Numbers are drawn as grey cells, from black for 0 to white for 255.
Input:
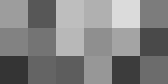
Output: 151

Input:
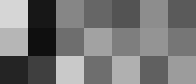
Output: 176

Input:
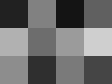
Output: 47

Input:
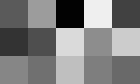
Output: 191

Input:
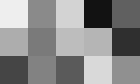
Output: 90

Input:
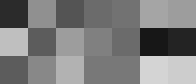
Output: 120

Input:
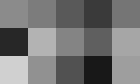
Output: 81

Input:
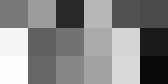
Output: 162

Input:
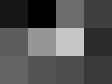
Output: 84

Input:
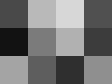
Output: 94
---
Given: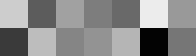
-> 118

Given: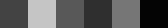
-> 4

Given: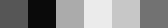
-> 114

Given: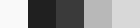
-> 216

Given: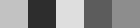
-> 141

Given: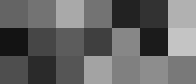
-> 121
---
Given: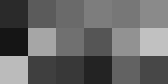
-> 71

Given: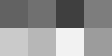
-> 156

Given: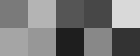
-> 51

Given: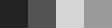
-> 154

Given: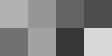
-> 216

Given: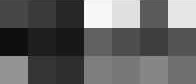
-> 112

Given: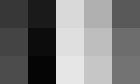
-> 115
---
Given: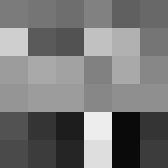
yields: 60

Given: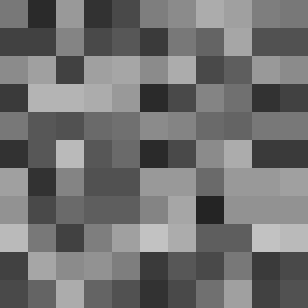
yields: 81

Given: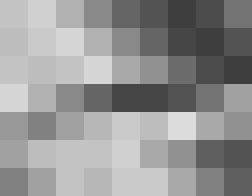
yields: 95

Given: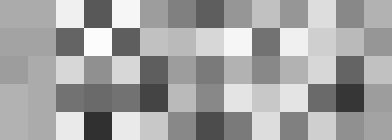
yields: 163

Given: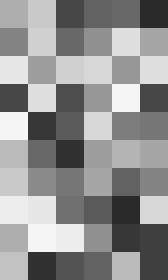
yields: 63
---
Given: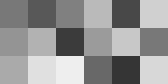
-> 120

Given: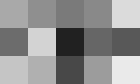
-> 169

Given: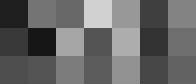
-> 30

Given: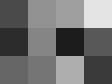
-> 74

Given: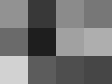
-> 146

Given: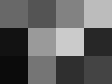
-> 104
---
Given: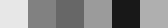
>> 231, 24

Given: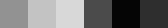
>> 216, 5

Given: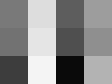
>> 244, 10

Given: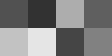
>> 229, 50

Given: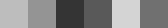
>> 212, 52

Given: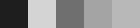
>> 212, 30

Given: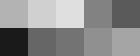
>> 223, 26

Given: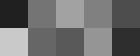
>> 201, 32

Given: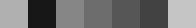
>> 197, 23
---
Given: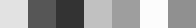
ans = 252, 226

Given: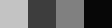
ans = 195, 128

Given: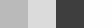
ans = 254, 219

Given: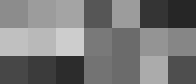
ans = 205, 192

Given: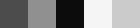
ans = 245, 203

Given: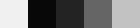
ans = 240, 194

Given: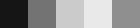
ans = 233, 203

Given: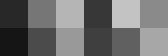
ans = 195, 181

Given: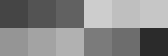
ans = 205, 198
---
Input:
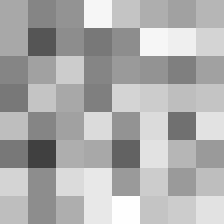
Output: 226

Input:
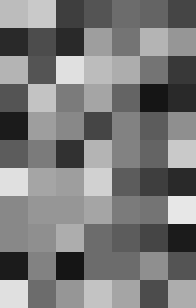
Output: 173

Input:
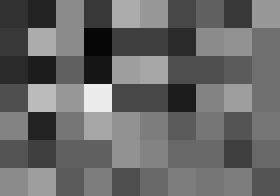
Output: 84

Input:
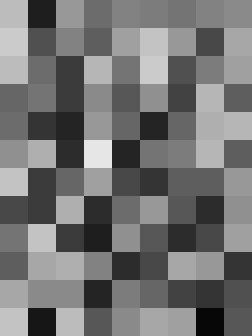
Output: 87

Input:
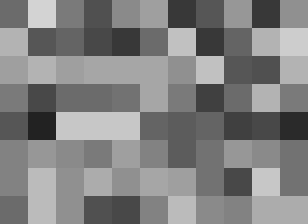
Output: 172

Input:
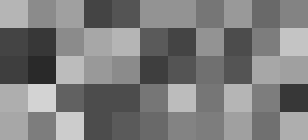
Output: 174

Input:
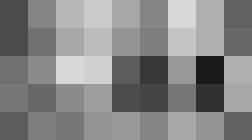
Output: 98
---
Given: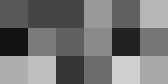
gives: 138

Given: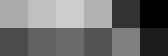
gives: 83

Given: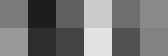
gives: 226

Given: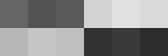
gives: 50

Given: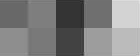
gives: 67

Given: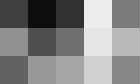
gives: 111

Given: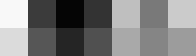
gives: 169

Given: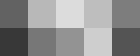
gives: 147
